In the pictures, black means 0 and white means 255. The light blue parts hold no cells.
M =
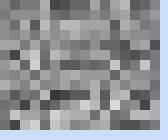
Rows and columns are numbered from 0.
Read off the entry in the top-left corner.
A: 132
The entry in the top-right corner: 132
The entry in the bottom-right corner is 122
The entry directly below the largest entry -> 111
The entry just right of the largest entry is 132
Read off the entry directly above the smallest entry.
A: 141
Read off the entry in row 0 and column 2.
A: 122
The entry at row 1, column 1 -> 141
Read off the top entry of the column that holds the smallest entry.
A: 69
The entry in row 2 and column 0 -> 141
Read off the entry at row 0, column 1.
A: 102
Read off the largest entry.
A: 216
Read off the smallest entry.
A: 57
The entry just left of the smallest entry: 184
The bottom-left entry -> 111
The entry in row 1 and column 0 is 122
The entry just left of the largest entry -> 102
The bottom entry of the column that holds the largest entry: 102
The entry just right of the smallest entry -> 69
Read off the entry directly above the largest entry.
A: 173
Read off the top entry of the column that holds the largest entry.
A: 163
